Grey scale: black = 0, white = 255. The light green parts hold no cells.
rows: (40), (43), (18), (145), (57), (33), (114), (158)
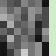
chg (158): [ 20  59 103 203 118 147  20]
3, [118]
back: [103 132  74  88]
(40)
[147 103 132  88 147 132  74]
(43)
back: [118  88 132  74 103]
(57)
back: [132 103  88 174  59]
(145)
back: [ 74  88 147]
(18)

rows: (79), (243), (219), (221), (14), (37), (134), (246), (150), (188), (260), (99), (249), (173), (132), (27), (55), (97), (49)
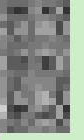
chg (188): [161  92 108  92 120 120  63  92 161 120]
3, [92]
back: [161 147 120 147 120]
(246)
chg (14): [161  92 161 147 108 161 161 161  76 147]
3, [147]

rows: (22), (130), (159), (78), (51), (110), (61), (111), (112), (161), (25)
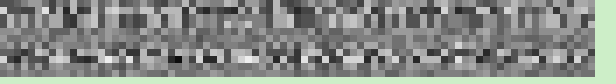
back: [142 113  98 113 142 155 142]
(51)
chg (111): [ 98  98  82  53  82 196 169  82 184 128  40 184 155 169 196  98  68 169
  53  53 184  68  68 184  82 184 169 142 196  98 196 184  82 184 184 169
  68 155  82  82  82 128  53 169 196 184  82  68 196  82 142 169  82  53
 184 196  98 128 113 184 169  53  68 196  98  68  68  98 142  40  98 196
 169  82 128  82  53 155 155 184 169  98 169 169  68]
11, [53]
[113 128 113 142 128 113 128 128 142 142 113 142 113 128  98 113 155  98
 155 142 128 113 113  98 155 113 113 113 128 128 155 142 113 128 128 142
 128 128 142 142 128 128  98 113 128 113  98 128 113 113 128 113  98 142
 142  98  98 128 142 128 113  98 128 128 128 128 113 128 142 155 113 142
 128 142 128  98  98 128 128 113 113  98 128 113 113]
(25)
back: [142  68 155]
(78)

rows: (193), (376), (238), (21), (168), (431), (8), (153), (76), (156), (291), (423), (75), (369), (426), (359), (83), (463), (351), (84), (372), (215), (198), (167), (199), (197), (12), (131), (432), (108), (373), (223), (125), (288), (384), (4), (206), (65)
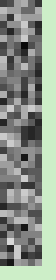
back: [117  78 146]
(76)
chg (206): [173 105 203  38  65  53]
1, [158]

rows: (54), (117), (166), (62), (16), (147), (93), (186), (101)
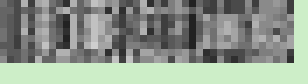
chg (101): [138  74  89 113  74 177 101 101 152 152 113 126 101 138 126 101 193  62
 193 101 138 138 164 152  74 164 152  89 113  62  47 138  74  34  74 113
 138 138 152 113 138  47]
34, [47]
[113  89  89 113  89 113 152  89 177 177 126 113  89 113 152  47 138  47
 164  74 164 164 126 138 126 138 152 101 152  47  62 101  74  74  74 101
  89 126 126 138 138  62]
(186)
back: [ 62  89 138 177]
(62)
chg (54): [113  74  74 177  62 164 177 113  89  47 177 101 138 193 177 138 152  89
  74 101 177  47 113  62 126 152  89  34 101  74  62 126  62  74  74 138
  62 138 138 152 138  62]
2, [89]
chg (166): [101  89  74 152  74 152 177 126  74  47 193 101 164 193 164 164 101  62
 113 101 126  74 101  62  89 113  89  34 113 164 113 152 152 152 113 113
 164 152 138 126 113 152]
11, [177]
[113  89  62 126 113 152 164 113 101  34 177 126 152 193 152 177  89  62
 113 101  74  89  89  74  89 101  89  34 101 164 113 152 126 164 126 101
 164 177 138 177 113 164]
(147)
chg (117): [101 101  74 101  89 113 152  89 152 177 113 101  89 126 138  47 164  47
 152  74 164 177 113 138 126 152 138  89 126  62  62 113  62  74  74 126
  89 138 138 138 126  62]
23, [126]

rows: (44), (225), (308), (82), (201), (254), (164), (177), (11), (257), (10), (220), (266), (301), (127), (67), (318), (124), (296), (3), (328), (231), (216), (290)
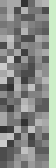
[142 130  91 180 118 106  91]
(201)
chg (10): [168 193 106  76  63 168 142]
5, [76]

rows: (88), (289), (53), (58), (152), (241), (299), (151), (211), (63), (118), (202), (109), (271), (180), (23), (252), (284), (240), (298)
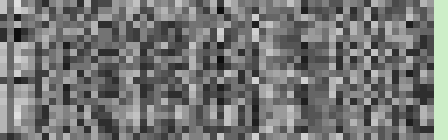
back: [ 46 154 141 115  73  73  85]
(109)
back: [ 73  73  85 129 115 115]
(109)
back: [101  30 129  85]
(109)
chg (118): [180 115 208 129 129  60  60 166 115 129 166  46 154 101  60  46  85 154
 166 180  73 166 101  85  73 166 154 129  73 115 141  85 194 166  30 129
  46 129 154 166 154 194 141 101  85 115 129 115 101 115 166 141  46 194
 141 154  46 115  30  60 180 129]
35, [46]
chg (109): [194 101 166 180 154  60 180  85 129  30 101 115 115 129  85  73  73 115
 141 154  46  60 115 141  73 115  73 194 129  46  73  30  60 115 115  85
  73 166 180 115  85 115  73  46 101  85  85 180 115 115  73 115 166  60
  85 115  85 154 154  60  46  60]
31, [85]

